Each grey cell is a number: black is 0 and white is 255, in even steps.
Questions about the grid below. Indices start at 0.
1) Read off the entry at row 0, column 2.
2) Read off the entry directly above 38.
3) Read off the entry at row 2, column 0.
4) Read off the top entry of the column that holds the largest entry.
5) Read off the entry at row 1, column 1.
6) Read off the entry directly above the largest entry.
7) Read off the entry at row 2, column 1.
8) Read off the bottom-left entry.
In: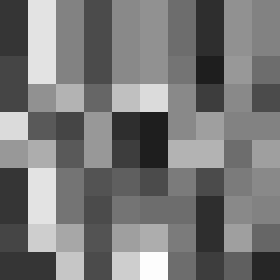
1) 130
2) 102
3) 69
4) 145
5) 227
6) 173
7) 227
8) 53

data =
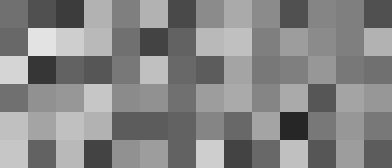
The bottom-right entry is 92
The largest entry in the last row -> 206
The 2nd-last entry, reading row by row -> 157
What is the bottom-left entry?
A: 198
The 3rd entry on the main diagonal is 98
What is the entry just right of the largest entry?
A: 206
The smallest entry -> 38
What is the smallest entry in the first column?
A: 104
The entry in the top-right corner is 80
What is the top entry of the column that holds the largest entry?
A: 80
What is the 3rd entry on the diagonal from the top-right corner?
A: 151
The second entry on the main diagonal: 227
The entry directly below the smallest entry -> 192
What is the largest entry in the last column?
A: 178
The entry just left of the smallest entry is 164
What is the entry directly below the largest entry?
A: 54
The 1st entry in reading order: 112
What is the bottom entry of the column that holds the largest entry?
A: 98
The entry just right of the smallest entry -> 120
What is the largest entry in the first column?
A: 213

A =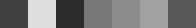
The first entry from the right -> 89
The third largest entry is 139
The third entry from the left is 45

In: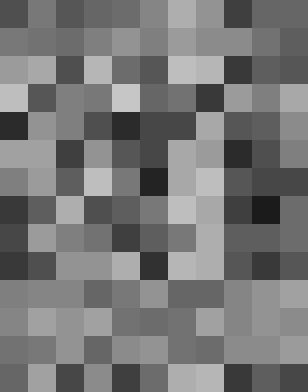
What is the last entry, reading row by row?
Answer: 71
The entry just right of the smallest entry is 108
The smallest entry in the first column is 43
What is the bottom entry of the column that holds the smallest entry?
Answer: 94
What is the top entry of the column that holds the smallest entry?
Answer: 102
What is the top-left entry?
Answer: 79
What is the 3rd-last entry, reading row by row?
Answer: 57
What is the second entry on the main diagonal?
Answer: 114
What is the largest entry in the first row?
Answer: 174
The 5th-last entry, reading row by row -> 174
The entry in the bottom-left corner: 102
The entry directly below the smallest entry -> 94
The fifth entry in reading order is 108
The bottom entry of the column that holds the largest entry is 63
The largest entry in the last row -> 182
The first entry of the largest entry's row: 190
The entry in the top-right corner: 102
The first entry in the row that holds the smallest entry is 57
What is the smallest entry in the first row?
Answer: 63
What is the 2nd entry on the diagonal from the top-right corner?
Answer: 114
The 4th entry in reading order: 102
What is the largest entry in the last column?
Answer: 168
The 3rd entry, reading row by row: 86

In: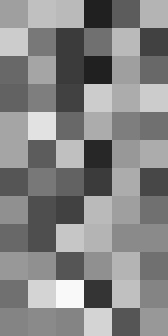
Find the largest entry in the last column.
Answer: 204
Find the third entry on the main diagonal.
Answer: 59
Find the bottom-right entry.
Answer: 152
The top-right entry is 180
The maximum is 249
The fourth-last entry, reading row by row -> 132
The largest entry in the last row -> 212
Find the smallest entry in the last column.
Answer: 65
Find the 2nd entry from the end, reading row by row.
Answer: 85
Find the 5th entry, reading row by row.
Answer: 92
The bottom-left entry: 132
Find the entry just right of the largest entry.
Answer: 52
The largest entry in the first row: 192
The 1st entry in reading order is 159
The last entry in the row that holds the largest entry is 132
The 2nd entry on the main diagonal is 120
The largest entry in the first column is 204
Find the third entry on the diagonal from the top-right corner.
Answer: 32
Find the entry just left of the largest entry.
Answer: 212

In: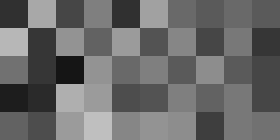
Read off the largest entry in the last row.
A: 191
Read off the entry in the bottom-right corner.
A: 113
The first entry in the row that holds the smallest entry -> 113
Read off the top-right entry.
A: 90
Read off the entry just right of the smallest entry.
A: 147
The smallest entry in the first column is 29
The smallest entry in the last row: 62
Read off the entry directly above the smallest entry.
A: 147
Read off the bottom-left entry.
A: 98
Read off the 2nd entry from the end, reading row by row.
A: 120
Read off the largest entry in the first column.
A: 183
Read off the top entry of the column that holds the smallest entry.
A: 70
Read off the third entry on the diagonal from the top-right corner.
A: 141
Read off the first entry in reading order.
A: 48
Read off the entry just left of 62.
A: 141

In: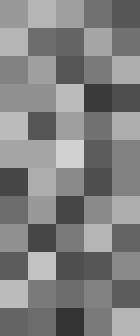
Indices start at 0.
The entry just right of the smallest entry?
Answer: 122
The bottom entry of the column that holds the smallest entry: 51
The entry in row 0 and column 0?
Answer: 153
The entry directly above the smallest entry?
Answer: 108
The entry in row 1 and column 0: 181
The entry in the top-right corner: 86
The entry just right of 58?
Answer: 78
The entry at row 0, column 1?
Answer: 181
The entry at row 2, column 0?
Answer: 130
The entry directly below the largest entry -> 138
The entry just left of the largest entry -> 165
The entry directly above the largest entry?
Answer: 159
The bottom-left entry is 100
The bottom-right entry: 181
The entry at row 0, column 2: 159
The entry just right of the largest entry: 92

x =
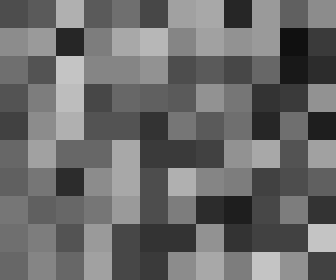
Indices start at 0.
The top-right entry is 140
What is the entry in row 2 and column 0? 111
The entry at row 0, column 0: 77
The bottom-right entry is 65
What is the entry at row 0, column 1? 90
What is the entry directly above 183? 71
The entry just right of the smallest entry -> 58
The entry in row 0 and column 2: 176
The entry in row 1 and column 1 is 154
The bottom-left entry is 103
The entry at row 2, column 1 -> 83
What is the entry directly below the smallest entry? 24
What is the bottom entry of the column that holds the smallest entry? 146
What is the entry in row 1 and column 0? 140
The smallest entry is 16
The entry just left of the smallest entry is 154
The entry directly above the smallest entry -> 96

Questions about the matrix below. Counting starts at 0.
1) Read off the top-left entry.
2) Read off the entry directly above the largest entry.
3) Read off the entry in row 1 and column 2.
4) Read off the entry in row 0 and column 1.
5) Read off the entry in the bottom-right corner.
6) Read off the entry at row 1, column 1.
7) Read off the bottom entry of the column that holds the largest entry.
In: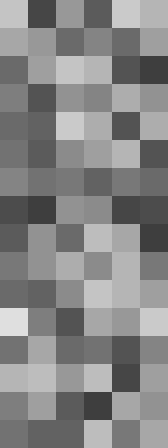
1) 196
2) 106
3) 106
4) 70
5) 167
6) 152
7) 114

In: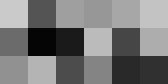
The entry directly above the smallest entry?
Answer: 84
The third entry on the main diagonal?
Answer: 76
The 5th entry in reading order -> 167
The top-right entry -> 195
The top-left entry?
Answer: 202

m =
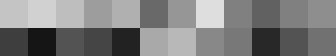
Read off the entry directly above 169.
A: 105
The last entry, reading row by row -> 113
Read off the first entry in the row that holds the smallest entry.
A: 62
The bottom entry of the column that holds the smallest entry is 21
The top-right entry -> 142
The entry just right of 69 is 34
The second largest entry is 209

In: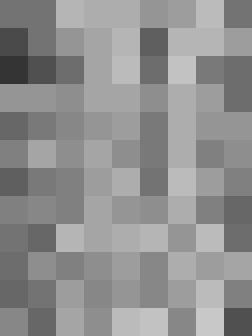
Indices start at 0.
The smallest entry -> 52
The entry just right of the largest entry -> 80
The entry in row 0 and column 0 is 115
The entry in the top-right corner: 115
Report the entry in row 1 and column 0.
74
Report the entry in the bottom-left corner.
135
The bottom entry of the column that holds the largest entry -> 200
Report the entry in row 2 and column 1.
80
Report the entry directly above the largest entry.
187
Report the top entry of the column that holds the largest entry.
187
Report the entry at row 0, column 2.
181
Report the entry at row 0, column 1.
115
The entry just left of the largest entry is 135
